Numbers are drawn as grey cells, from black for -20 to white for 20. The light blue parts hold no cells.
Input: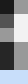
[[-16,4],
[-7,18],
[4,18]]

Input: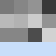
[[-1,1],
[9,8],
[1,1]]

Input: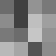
[[-3,-10],
[2,-10],
[-1,-3]]

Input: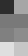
[[-13,6],
[-1,-1],
[0,2]]

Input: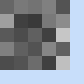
[[-4,-1],
[5,-10],
[-6,-8]]

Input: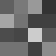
[[-5,-1],
[6,-2],
[-8,-9]]
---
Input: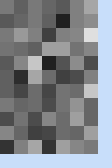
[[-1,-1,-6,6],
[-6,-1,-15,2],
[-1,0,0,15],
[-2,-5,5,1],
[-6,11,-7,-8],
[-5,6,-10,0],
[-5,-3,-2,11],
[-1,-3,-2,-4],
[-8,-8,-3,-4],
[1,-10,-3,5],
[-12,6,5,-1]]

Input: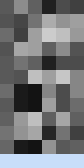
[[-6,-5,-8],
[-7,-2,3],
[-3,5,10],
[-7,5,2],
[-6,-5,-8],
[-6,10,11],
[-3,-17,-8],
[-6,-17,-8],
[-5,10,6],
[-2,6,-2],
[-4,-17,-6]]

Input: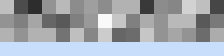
[[10,-13,9,5,8,-11,1,10],
[3,6,-6,4,11,7,9,-6],
[8,8,-2,1,-4,11,6,-3]]

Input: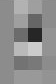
[[2,5],
[2,-4],
[2,-14],
[2,12],
[2,-1],
[2,4]]

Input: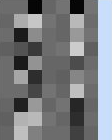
[[-3,-19,-2,-2],
[-4,11,-4,-3],
[-3,2,-4,-2],
[-5,-11,-2,-5],
[-3,3,-4,-3],
[-3,-13,-5,-2],
[-3,-9,-4,-3],
[-4,4,-2,-4],
[-5,9,-4,-3],
[-4,0,-3,-4]]

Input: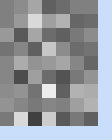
[[0,6,-3,0],
[0,14,8,-3],
[4,6,-5,2],
[-2,-5,2,-2],
[1,3,6,-4],
[1,5,-7,3],
[2,-2,-5,7],
[3,-1,0,8],
[-1,-10,-6,-5]]

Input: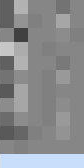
[[-5,1,-2],
[-5,0,6],
[1,1,2],
[11,1,1],
[-5,1,-1],
[-2,1,4],
[-6,1,1],
[2,1,2],
[-3,1,4],
[-6,0,3],
[1,1,1]]

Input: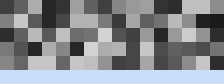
[[-10,7,-12,-5,1,5,-13,10],
[0,-6,-9,8,-11,-5,9,-15],
[-13,9,10,-2,-7,4,4,3],
[-1,-14,1,13,8,11,-5,-8],
[1,11,-4,10,-10,6,-6,11]]
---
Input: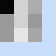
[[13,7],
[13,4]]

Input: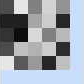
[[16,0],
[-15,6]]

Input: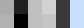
[[-15,10],
[-20,10]]

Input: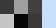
[[5,-10],
[-19,-11]]

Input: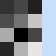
[[-9,-15],
[-2,11]]

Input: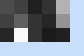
[[-10,-15],
[-5,-12]]
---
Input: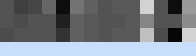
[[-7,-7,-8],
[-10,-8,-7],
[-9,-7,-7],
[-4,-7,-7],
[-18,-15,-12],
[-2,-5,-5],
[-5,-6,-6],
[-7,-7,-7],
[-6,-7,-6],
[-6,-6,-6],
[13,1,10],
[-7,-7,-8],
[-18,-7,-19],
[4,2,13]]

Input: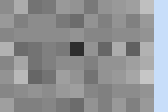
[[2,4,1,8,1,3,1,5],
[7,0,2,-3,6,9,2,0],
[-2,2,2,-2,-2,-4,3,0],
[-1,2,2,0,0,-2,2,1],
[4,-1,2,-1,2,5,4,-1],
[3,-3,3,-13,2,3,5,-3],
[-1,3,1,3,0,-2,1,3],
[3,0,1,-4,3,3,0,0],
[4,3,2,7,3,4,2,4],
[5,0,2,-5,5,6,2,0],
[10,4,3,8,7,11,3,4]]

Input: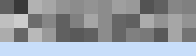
[[-5,10,7],
[-11,12,-4],
[8,-3,9],
[6,1,4],
[3,-5,-5],
[2,0,-6],
[3,6,-5],
[2,2,2],
[5,-4,-4],
[4,-5,0],
[-7,7,-1],
[-5,3,-6],
[1,6,6],
[0,3,-2]]

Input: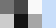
[[-2,12],
[-9,-17],
[19,6]]

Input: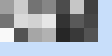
[[5,-2,19],
[12,14,-7],
[-2,13,6],
[1,16,8],
[-8,-12,-14],
[11,-6,-11],
[-10,-9,-7]]

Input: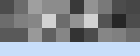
[[-8,-3,-6],
[-3,0,-6],
[5,1,4],
[2,13,-5],
[2,-3,1],
[-11,3,-12],
[3,13,-8],
[-1,-7,1],
[-8,-14,0],
[-9,-8,-3]]

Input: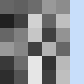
[[-4,-15,-4,4,-11,-13],
[-5,-10,0,1,-3,-7],
[-3,13,11,-10,16,16],
[4,-4,-10,8,-12,-10],
[2,10,3,-4,9,10]]

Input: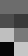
[[-3,-8,10,-19],
[-3,-11,-1,11]]
